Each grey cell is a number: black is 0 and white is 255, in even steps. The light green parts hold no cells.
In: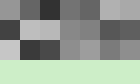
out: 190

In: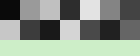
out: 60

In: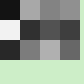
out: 48

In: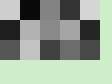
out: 178

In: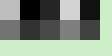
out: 50

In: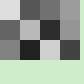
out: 185

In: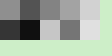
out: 16

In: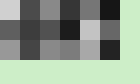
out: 61
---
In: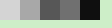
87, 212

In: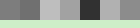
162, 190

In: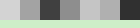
142, 211

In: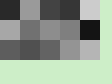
141, 204

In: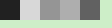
149, 216

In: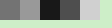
24, 208
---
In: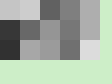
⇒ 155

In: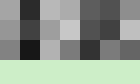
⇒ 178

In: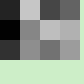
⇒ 114

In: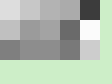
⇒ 141

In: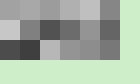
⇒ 183

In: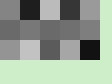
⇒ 91

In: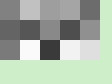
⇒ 58

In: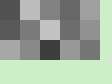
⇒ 61
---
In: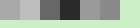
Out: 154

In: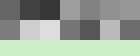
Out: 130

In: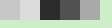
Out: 169

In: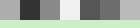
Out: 86

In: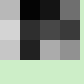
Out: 212

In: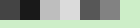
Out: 87

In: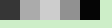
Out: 5

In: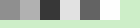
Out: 99

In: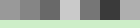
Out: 118
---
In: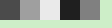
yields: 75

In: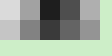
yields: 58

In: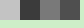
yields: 79

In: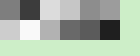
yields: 60

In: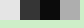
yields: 53

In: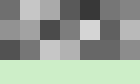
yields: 75

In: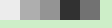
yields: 114

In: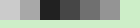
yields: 70

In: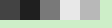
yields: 67

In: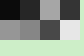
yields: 38
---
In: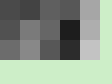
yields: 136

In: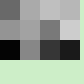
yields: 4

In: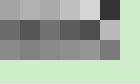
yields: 137

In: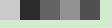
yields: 44

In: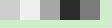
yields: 238

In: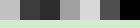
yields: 160

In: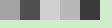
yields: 80

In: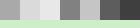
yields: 129

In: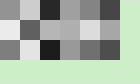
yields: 28

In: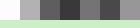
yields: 57
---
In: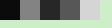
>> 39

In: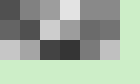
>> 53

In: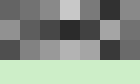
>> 165

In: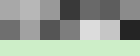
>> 220

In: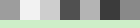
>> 180

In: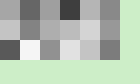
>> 225
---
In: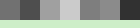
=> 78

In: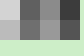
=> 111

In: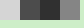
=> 76

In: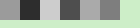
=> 45

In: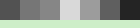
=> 118

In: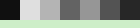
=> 223

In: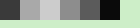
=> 169

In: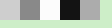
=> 137
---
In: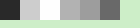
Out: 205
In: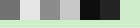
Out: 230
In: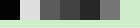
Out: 223
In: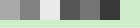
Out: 129
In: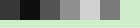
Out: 15
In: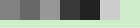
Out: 104
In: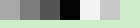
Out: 125
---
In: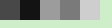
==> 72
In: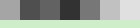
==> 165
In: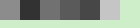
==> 140
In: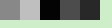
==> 136
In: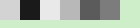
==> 211
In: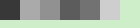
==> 56
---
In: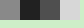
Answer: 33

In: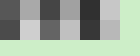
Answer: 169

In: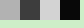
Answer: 61

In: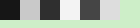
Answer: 201

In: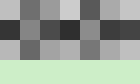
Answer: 111

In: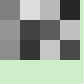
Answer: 220

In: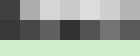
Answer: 173

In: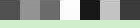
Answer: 147

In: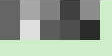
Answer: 166
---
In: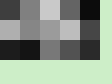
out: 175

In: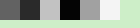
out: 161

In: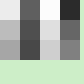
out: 223

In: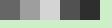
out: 102

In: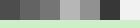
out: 145

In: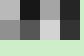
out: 165

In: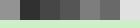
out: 125
